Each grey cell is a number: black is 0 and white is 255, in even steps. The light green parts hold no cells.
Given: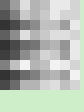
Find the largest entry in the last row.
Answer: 222
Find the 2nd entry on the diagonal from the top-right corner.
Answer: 212
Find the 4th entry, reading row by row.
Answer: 180
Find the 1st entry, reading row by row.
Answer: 107
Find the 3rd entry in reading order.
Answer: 222
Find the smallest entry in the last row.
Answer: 73
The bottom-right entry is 212
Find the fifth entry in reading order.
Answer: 192
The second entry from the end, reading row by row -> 192
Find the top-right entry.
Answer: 212
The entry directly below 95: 51
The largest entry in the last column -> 242
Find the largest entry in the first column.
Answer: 128
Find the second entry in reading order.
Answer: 158
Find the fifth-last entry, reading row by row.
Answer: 180
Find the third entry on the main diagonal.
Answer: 117
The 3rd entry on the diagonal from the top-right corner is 192

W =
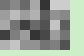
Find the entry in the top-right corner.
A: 205
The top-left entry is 116
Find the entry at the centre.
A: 105
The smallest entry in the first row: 52
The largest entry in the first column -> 177
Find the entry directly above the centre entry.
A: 177
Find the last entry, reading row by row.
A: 82
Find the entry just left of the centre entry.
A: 63

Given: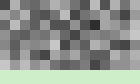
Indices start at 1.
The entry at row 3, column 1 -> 104
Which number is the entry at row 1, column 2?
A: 177
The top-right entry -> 177
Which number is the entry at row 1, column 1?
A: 70
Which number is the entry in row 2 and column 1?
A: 165
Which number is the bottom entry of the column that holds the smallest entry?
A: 70
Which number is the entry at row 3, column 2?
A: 187
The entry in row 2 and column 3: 177
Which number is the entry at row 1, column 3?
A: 115
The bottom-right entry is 165
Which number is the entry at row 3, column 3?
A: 124
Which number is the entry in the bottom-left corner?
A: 198
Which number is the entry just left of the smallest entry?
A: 82
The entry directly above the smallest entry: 135

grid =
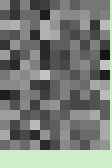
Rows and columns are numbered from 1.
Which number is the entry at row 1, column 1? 148
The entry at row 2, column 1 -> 82
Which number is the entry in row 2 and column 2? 52
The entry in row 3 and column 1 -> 168
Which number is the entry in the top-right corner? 118
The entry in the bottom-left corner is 106
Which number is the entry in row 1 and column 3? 128
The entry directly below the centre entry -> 94
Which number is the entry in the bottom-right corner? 148
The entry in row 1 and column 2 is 62
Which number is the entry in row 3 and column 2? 177
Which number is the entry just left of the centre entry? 195
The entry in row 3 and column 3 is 137
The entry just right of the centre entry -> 106
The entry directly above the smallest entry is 62

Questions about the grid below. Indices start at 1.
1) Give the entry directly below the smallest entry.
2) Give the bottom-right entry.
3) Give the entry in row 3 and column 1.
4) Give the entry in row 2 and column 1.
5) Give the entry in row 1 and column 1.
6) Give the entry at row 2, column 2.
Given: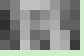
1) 67
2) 57
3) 46
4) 57
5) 107
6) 130

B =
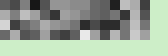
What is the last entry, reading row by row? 160
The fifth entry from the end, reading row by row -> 74
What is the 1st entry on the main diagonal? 95
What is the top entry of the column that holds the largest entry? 139
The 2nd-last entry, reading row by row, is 201
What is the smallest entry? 23
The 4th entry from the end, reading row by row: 181
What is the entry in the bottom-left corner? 105
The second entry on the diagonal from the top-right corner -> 181
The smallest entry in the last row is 63
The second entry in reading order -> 74
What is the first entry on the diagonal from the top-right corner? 63
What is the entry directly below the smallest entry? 160
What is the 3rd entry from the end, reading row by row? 117
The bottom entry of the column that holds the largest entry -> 233
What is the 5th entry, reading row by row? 83
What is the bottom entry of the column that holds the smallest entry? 95

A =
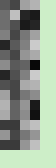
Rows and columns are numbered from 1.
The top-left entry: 90
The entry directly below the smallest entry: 203
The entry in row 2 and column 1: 110
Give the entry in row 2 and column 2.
191
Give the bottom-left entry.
58
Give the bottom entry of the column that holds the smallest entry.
191
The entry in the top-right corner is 179
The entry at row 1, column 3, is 161
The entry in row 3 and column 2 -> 80
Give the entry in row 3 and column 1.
110
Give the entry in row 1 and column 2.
70
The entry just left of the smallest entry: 99

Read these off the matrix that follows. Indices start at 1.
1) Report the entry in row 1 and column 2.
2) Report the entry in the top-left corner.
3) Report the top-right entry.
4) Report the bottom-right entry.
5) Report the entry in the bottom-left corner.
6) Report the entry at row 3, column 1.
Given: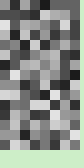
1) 47
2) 152
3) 99
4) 120
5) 88
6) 226

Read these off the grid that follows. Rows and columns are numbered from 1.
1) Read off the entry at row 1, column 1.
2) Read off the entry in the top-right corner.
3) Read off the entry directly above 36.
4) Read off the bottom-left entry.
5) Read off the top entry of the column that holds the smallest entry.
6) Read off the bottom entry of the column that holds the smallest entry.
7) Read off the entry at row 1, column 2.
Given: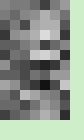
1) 134
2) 154
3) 210
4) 64
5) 64
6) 176
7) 123
